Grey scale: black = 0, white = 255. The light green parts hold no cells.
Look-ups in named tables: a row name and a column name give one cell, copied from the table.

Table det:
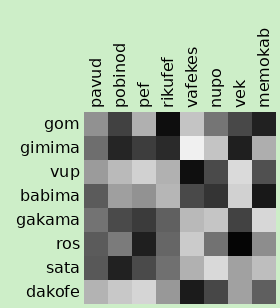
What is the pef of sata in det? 74
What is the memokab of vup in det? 80
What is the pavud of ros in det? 91
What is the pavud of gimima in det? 110
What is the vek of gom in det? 72
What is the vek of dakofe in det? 161
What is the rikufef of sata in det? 112
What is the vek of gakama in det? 66
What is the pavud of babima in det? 91
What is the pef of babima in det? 146
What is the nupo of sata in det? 217
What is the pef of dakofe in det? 213
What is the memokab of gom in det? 33
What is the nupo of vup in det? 74
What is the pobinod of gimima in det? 37
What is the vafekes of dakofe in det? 27
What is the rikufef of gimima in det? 42
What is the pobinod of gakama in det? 74
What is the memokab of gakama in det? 215

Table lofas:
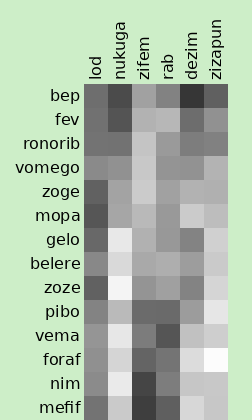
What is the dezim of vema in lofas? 193
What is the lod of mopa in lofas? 86
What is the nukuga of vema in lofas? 231
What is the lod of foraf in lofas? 144
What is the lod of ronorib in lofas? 115
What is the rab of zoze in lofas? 160
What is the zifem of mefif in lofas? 62
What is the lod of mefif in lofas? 115
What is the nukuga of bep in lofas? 75
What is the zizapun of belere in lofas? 202
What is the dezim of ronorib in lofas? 125
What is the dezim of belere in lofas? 157

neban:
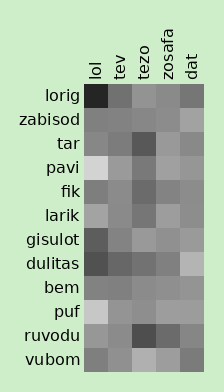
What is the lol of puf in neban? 199
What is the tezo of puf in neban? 142
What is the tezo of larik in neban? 118
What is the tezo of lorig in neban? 147
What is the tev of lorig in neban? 113
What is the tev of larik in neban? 138
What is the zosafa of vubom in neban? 157
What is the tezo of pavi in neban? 121
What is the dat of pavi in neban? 150
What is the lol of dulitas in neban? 81
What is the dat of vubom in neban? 123
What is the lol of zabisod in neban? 128
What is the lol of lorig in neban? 37
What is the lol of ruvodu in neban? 151
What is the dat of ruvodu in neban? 134
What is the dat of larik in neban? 141
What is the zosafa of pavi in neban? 160
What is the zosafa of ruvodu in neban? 107
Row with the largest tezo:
vubom

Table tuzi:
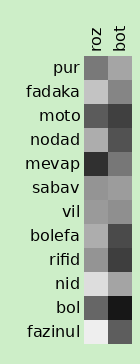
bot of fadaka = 133
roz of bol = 102
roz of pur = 121
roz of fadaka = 195
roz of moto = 91
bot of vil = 143
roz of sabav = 148
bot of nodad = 82
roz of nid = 221
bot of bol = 23

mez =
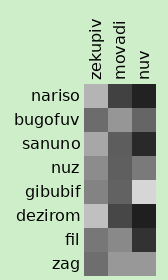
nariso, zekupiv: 180
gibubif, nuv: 214
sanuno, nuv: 41
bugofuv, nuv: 101
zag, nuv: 152
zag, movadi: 152
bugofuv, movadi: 150

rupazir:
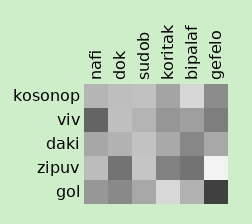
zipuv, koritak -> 129
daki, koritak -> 169
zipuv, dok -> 115
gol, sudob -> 168
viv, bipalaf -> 159
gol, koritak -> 216
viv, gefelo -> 126
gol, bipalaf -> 178
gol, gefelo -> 64
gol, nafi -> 151
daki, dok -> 178
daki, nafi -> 167
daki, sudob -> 194
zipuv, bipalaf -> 115
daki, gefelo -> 168
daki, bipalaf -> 135
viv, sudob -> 180
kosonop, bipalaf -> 215
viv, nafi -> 100

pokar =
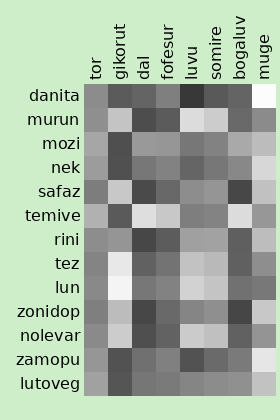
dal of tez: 97
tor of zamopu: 150
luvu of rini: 160
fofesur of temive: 200
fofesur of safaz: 104
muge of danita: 252
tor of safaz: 125
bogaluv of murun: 105
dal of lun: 119
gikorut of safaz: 200

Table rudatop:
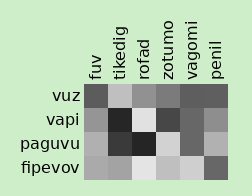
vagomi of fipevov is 207
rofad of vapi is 225
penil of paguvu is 177
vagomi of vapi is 103
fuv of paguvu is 176
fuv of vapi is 149
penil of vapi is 142
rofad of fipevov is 228
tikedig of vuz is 191
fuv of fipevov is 170
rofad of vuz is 145
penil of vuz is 95
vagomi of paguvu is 103
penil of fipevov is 103
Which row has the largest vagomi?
fipevov

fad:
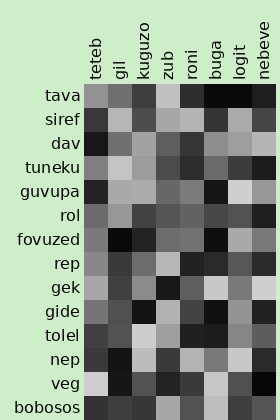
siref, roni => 180
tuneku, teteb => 128
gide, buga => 17
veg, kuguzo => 82
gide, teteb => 117
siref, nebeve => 69
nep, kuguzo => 188
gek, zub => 24
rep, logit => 87
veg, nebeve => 7
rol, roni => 98
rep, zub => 182
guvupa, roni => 123
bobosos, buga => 190
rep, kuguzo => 108
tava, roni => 46
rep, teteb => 136
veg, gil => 22
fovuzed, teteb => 122
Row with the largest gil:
tuneku

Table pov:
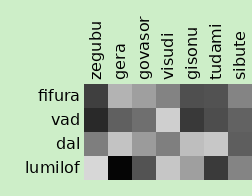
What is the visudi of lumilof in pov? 198
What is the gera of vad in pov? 96
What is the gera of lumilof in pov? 5
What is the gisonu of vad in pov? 57
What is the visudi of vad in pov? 207
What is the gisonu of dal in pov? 190

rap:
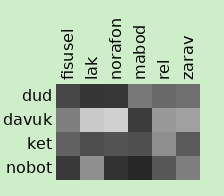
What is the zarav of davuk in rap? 160
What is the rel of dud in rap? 105
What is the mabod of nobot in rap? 38
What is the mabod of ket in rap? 80
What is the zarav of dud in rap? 111
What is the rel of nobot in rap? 88
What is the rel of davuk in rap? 153

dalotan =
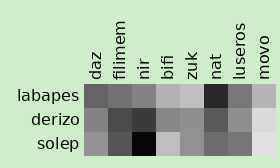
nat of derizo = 90
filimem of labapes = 114
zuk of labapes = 191
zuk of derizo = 143
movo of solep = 224
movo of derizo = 217
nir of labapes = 131
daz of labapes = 99
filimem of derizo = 75

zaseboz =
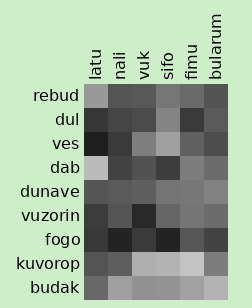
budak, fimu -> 161
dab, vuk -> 82
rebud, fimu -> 106
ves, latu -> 31
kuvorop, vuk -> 174
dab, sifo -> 61
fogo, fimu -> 87
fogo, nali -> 35
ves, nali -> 58
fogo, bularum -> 67
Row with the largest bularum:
budak

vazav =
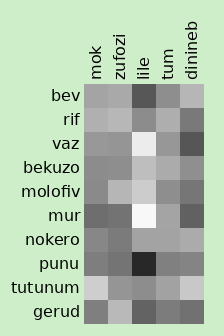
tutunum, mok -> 206
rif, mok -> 176
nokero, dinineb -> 171
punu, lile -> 40
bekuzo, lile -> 190
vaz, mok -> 152
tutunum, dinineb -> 200
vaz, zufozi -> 149
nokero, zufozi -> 123
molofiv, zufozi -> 182

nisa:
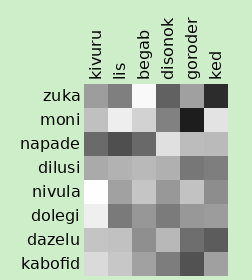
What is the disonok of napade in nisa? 224
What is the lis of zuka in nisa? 127
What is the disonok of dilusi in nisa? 176
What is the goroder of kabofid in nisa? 82
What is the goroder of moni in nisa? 29
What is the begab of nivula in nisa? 197
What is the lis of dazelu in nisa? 193
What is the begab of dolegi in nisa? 151
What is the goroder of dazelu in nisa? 110
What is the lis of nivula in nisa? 161
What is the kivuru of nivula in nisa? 254
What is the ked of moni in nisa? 227
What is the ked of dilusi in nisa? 126
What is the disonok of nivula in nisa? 152
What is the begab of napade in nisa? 105
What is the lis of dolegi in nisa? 122
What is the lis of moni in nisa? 238
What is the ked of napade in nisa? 186
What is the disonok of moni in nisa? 129
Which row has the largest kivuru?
nivula

